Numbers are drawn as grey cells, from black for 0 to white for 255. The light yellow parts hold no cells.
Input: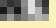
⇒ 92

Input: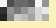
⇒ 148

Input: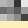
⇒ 123

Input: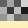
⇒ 56

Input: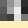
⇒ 164

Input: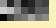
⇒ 190

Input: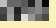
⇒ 150

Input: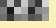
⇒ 25

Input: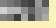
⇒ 183
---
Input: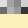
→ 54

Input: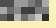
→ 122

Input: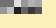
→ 85

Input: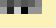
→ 149

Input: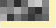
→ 118

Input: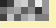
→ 151

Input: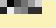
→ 46

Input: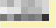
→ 213

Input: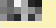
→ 95

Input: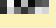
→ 212
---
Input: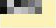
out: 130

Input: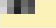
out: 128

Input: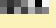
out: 35

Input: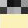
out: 164

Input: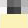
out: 54

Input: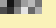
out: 47

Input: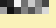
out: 17
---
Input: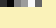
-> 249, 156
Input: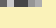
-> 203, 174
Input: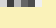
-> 239, 214
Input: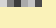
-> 213, 197
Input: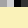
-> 210, 164
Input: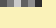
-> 202, 142
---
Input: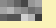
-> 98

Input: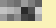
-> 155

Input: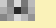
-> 134

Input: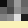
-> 130

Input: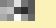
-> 170

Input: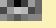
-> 144

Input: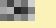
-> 114

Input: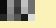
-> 38

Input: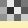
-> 145

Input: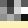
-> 144
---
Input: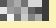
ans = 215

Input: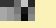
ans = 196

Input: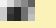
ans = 137

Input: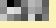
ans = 168

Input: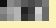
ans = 90

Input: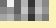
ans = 180

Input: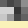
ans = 85

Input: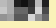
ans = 186

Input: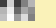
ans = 129
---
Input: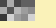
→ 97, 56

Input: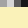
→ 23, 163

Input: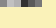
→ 120, 136

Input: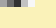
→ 247, 164

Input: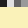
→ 154, 30

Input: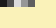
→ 95, 26

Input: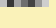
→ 206, 193

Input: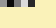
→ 40, 150
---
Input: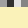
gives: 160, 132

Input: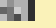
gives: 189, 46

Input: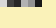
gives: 216, 25

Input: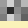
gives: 156, 97

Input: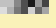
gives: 193, 165

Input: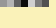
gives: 151, 81

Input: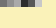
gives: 114, 200

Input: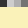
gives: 50, 115

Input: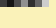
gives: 61, 205
